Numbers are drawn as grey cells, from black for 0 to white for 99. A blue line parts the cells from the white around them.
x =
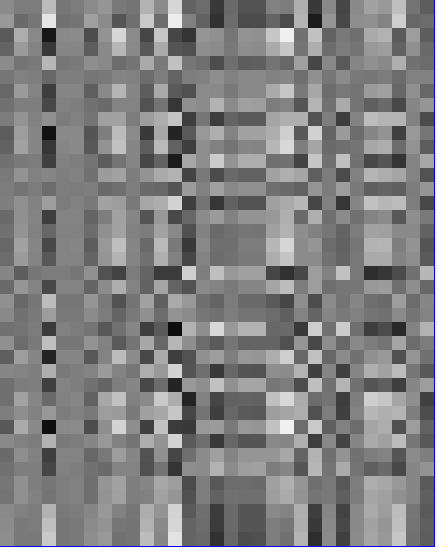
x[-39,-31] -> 54
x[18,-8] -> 44
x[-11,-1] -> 25
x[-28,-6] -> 44
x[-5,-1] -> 35
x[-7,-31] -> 41
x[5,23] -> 46
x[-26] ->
[48, 45, 48, 42, 49, 48, 49, 41, 43, 49, 41, 40, 33, 60, 50, 62, 53, 56, 56, 43, 41, 38, 58, 48, 61, 47, 37, 39, 37, 48, 58]
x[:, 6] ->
[54, 62, 30, 36, 55, 46, 37, 44, 45, 33, 34, 45, 44, 49, 47, 39, 42, 36, 39, 56, 39, 58, 54, 45, 57, 34, 51, 44, 38, 47, 30, 52, 40, 44, 43, 43, 52, 54, 55]
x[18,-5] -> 66
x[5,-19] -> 39
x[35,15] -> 38
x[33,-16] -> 69
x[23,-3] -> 16
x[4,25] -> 52
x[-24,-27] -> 51
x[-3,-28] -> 69
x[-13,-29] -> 49
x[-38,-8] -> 58
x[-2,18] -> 33
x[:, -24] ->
[58, 54, 57, 53, 53, 47, 53, 41, 62, 49, 57, 36, 60, 41, 63, 49, 56, 59, 58, 32, 54, 47, 48, 34, 50, 51, 60, 39, 65, 61, 55, 59, 47, 41, 58, 57, 59, 57, 59]
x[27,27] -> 37
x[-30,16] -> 51
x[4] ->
[54, 45, 47, 71, 46, 47, 55, 53, 42, 45, 66, 47, 75, 46, 43, 30, 43, 36, 37, 45, 40, 62, 27, 53, 35, 52, 56, 53, 68, 44, 42]
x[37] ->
[54, 47, 48, 74, 46, 47, 54, 57, 46, 45, 69, 53, 83, 39, 42, 23, 41, 33, 33, 49, 46, 67, 22, 53, 28, 53, 63, 58, 74, 45, 37]
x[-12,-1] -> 61
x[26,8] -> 51
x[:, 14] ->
[42, 38, 58, 55, 43, 50, 54, 54, 46, 59, 55, 55, 47, 50, 45, 54, 50, 53, 51, 49, 53, 43, 46, 55, 42, 56, 43, 55, 50, 45, 59, 43, 54, 54, 49, 49, 43, 42, 41]
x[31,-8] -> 53
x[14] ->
[49, 56, 50, 61, 48, 50, 47, 63, 61, 47, 65, 67, 82, 24, 45, 21, 38, 32, 32, 62, 66, 71, 27, 50, 21, 52, 75, 71, 73, 49, 28]
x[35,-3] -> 56
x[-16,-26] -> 48
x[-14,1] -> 61
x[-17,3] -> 61
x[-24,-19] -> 28
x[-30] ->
[36, 61, 52, 7, 53, 53, 33, 49, 73, 54, 22, 65, 14, 35, 59, 68, 51, 63, 63, 67, 80, 34, 81, 39, 60, 42, 52, 57, 25, 59, 46]
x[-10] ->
[49, 55, 50, 59, 48, 50, 47, 61, 60, 47, 62, 65, 77, 27, 45, 24, 40, 35, 34, 61, 64, 67, 31, 49, 25, 51, 71, 68, 70, 49, 30]
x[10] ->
[38, 63, 52, 21, 52, 53, 34, 57, 75, 52, 36, 72, 38, 24, 55, 50, 45, 52, 51, 71, 84, 49, 64, 41, 43, 45, 65, 67, 42, 57, 36]

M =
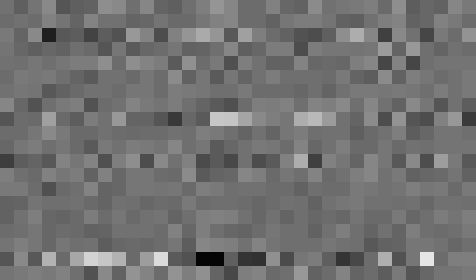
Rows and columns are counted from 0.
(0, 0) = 44
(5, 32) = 44
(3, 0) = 45
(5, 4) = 43
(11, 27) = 46
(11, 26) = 52
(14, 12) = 41
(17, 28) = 39
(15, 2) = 49
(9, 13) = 43
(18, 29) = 46
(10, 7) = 47
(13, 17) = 44
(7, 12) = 48
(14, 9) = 43
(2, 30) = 27
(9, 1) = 42
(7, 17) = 42
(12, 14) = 35
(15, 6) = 48
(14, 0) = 38
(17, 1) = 49
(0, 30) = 40
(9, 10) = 42
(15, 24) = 40
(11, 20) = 50
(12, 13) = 54
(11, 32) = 47
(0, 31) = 38
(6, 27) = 46
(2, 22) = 30
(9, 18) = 44
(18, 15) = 2
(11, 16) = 28
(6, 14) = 46
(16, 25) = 43
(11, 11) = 53
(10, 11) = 45
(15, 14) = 49

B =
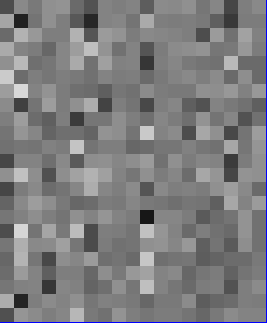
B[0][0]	30
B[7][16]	47
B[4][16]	72
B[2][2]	59
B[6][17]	50
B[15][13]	48
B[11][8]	52
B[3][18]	48
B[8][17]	32
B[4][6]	44
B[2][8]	57
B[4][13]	47
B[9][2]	52
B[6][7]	37
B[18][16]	42
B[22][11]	48
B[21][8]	49
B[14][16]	65
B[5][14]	49
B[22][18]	51
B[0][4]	57
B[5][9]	49
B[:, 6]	[32, 15, 33, 74, 44, 44, 42, 67, 46, 39, 45, 55, 69, 67, 42, 51, 29, 29, 60, 40, 39, 46, 47]
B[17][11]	57
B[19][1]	60
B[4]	[56, 72, 43, 46, 52, 66, 44, 62, 50, 51, 21, 49, 52, 47, 45, 44, 72, 41, 41]
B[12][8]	51
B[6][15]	55
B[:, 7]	[51, 51, 60, 57, 62, 51, 37, 26, 46, 57, 49, 56, 62, 52, 48, 58, 49, 48, 43, 55, 43, 50, 44]
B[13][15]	56
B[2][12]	51
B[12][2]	55
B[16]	[30, 83, 45, 64, 47, 73, 29, 49, 48, 45, 75, 58, 51, 41, 49, 44, 41, 57, 44]
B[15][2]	55
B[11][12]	56
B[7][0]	54
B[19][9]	59

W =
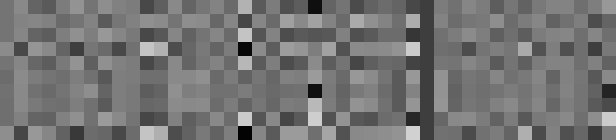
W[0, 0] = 45
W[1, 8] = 46
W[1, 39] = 38
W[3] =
[54, 28, 58, 53, 39, 24, 46, 41, 28, 44, 76, 69, 30, 40, 47, 39, 48, 3, 54, 36, 61, 58, 49, 63, 32, 54, 53, 54, 57, 79, 24, 43, 42, 30, 45, 49, 46, 66, 32, 49, 31, 43, 24, 47]
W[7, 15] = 42
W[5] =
[42, 54, 48, 45, 43, 49, 44, 34, 49, 48, 43, 43, 53, 53, 56, 41, 48, 38, 46, 40, 50, 49, 60, 48, 41, 59, 54, 45, 35, 59, 24, 57, 40, 46, 44, 52, 44, 47, 52, 39, 50, 46, 34, 53]
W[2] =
[45, 52, 39, 36, 49, 56, 49, 59, 52, 47, 28, 34, 52, 38, 45, 52, 41, 76, 33, 51, 30, 35, 33, 34, 50, 31, 35, 42, 42, 21, 24, 44, 48, 54, 49, 37, 43, 36, 48, 51, 52, 43, 52, 43]
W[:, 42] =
[49, 30, 52, 24, 50, 34, 38, 35, 55, 23]
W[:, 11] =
[37, 54, 34, 69, 36, 43, 39, 41, 31, 68]
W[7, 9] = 47
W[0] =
[45, 53, 39, 35, 48, 57, 45, 55, 50, 48, 28, 37, 53, 39, 46, 51, 41, 69, 35, 48, 31, 36, 6, 39, 45, 29, 38, 42, 39, 28, 24, 48, 44, 52, 48, 36, 46, 38, 47, 51, 51, 43, 49, 59]
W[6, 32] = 38
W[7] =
[43, 53, 47, 44, 43, 49, 44, 35, 49, 47, 40, 41, 54, 53, 54, 42, 48, 39, 46, 40, 48, 47, 72, 48, 40, 57, 54, 44, 35, 58, 24, 58, 39, 46, 44, 50, 53, 46, 52, 40, 49, 45, 35, 29]
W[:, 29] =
[28, 67, 21, 79, 26, 59, 51, 58, 15, 81]
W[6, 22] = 6
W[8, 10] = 27
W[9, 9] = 42
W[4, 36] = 45
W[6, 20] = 43
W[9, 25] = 53
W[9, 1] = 27
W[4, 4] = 47
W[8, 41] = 43
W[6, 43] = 14
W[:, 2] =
[39, 52, 39, 58, 40, 48, 44, 47, 39, 59]
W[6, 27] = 42
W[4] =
[45, 52, 40, 36, 47, 57, 37, 56, 50, 48, 28, 36, 53, 39, 46, 51, 41, 71, 35, 49, 30, 35, 54, 36, 45, 27, 37, 41, 40, 26, 24, 46, 45, 52, 48, 35, 45, 37, 48, 51, 51, 43, 50, 38]
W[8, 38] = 47
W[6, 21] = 44

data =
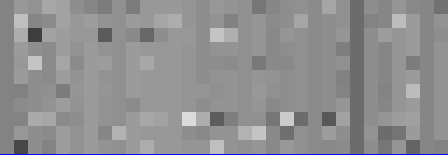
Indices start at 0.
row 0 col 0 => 51
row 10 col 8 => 56
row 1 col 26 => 51
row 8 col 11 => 63
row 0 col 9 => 48
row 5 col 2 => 55
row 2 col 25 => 42
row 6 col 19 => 56
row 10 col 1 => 28
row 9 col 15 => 57
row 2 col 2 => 24
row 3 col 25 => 42
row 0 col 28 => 58
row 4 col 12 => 59
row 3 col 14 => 55
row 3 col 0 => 51
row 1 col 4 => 63
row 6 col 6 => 60
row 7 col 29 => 60
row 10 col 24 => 54
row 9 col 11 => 59
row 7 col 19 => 53
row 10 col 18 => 58
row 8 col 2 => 66
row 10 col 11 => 59
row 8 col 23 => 34
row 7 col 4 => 61
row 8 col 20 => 79
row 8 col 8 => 56
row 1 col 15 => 57
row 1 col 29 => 60
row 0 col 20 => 55
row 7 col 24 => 58
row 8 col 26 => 55
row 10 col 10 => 67
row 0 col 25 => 42
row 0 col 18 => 46
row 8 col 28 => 61
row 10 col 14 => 58
